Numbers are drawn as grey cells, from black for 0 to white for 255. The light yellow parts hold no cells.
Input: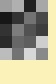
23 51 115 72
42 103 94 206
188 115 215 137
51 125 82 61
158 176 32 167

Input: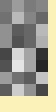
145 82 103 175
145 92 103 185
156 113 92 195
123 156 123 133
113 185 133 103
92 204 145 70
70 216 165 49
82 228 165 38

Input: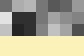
193 36 48 131 193 163 79
226 48 48 119 163 141 131
110 173 182 119 88 100 153

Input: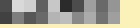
65 126 87 105 180 189 137 171 114 159
76 217 208 96 199 43 76 159 105 149

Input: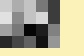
39 70 98 18 150
161 120 6 29 129
225 138 195 215 60
205 173 195 120 60

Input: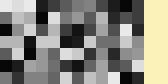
7 28 163 151 111 51 19 101 163 71 91 221
121 51 130 130 101 211 91 192 163 233 7 40
7 141 211 80 182 61 19 71 163 80 233 40
182 182 19 202 202 19 28 202 111 111 202 141
111 192 173 7 221 121 151 91 182 40 80 61
91 211 7 151 101 221 202 51 141 40 141 151
233 221 233 28 61 91 121 130 71 28 7 61

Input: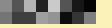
117 63 63 159 148 13 53 127
138 84 180 33 202 84 23 4

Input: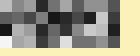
93 103 72 126 23 41 72 32 201 60
189 136 157 41 114 166 93 145 145 84
245 166 178 60 114 222 114 114 145 84
23 178 157 41 103 50 136 201 189 32
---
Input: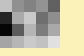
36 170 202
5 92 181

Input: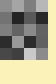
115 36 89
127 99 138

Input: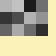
53 77 177
100 169 107

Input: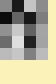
12 101 23
145 200 98

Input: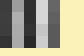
62 175 47
61 171 51

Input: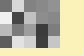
241 70 193
186 122 157
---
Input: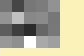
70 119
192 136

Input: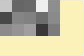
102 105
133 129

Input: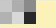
173 138
216 41

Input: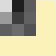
30 92
61 97

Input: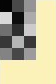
73 148
13 171

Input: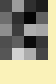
156 47
47 4

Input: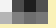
75 30
128 110

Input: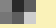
42 93
94 205
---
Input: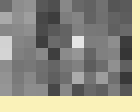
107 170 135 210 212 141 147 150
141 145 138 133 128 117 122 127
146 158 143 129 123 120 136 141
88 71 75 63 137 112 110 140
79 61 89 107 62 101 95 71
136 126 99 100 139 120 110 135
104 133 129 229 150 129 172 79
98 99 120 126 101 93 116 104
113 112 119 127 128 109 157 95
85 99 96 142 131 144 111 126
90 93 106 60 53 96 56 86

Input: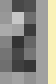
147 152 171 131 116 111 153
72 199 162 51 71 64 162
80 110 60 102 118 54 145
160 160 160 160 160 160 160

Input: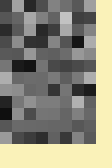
62 86 43 75 89 118 174 146 35 15 87 154
162 101 89 141 87 26 104 141 119 142 106 74
39 167 154 50 151 19 108 103 145 76 105 60
78 128 40 48 98 116 107 107 125 117 104 46
130 99 62 133 95 73 122 53 125 116 102 97
111 194 169 84 108 66 94 117 111 101 102 56
88 63 92 21 152 74 122 43 177 128 87 131
159 68 131 172 137 85 173 27 97 104 95 89

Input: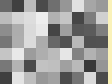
104 187 141 118 197 120 63
64 212 173 174 233 179 227
188 221 218 219 156 74 189
75 238 232 172 174 194 151
111 177 69 103 187 191 161
150 197 159 81 230 160 75
225 70 87 185 131 185 116
166 125 91 81 178 56 217
153 208 126 82 158 149 75

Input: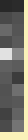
40 73 105 77 225 97 89 82 84 65 75
43 81 85 90 137 92 60 111 88 99 116

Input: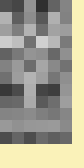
80 178 158 204 98 130 112 56 102 132 153 76
70 95 126 190 121 154 157 75 105 134 145 101
147 141 179 113 148 108 179 174 170 139 151 77
47 88 110 208 143 166 159 69 90 127 152 106
99 176 162 183 104 137 118 62 110 119 154 94
132 130 157 122 144 114 143 149 158 134 138 104
